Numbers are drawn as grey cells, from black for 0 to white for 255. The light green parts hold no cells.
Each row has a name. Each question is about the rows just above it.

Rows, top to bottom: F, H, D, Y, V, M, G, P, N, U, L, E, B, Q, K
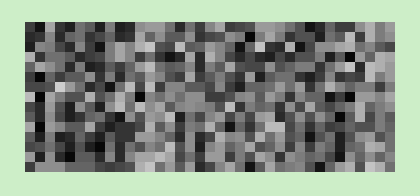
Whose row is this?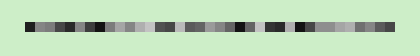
D
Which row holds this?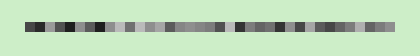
N

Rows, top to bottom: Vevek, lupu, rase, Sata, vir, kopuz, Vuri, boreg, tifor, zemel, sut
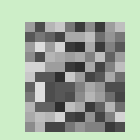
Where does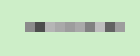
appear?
Sata
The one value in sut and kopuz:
[68]
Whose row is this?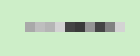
zemel
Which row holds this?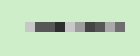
kopuz
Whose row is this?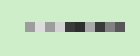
rase
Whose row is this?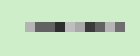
tifor

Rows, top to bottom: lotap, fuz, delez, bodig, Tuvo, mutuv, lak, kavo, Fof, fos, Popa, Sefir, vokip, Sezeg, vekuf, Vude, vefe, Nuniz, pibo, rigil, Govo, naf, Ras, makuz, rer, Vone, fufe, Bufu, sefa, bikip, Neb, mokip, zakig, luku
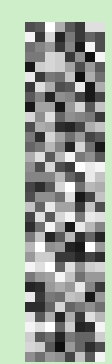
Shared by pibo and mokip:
[101]
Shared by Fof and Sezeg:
[89]
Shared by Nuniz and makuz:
[69]
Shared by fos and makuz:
[57]
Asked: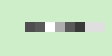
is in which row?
lotap
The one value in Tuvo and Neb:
[205]

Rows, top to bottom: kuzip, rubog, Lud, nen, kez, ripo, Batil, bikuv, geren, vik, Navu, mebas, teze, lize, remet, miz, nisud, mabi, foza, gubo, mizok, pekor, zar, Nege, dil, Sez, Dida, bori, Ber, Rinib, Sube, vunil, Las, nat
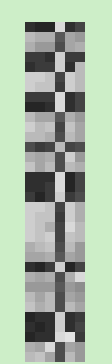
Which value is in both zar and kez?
[186]
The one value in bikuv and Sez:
[217]
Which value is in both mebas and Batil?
[186]
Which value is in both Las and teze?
[77]
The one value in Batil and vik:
[186]
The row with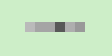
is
vik
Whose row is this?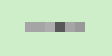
Nege

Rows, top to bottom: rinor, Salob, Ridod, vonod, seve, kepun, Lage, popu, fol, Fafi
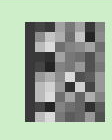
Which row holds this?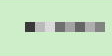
popu
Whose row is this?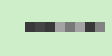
rinor

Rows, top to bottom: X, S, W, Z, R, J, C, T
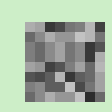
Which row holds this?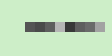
J
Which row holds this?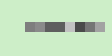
C

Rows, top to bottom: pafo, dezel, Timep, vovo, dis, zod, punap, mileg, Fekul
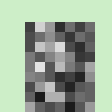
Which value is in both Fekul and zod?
[87]
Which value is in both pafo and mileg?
[109]
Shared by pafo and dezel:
[109]
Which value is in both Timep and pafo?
[46]
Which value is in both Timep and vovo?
[165]
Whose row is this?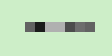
mileg

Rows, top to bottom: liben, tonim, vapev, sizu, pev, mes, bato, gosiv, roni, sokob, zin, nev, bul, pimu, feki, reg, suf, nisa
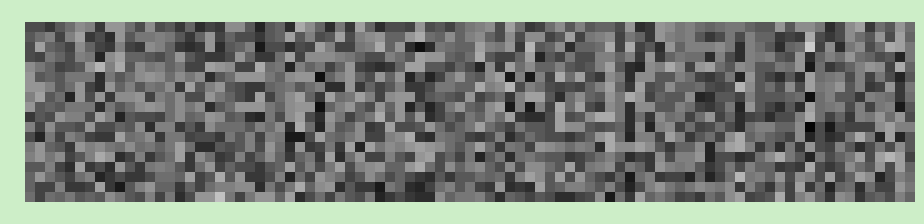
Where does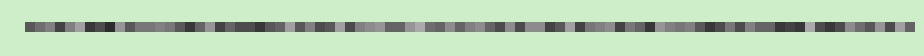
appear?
tonim
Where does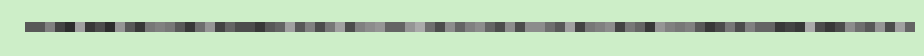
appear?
feki
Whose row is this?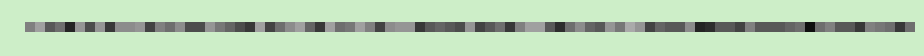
gosiv

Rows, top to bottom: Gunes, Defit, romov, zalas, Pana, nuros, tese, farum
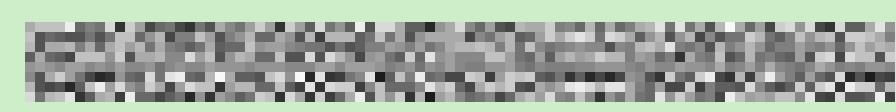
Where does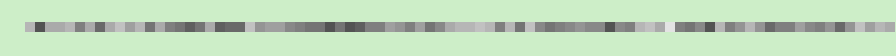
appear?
romov
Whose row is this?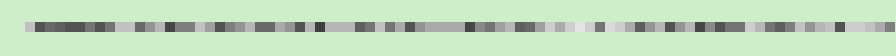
Defit

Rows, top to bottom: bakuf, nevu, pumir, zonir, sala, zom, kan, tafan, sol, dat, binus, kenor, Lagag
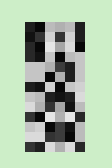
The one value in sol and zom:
[176]
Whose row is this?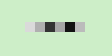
sol

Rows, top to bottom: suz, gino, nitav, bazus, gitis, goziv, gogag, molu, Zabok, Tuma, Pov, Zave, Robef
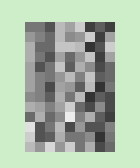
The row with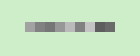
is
goziv
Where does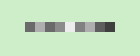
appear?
Tuma
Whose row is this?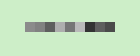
molu
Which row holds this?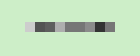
Zave
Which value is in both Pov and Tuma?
[129]
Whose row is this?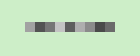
gitis

